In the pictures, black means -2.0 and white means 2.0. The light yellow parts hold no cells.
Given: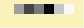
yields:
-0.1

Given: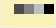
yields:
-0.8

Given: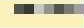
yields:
0.3

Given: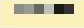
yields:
-0.4

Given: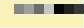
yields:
1.1

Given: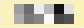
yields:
0.1

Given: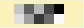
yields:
0.5

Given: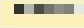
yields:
-0.2
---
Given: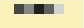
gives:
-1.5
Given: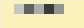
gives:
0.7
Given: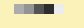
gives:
-0.7
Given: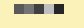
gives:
-1.0
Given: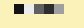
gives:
-0.5
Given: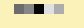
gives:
-1.9
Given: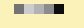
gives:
0.8
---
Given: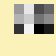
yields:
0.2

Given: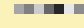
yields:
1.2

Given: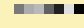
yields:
0.9

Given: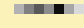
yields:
-0.6

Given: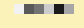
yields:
-0.6

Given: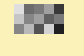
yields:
0.1

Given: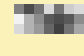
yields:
0.4

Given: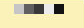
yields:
1.1
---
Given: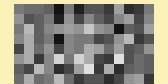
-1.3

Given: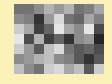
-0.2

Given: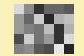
-0.4

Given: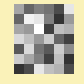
-0.2

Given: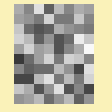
0.1
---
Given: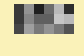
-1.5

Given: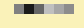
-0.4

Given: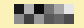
-1.8

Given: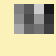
1.2

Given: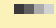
0.7

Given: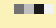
-1.6
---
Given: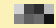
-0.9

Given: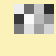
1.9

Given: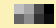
0.6

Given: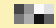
0.3

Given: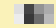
-0.9

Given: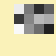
0.1

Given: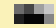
-0.9
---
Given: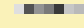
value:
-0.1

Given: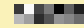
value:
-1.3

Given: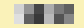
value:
-0.7

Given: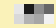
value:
0.2

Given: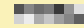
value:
-0.5

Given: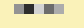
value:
0.3

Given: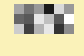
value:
-1.0

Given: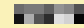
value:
-1.3
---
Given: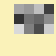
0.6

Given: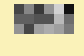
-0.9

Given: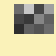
-0.3

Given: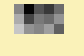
0.1

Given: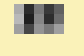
0.7

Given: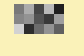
-0.1

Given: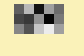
-0.5
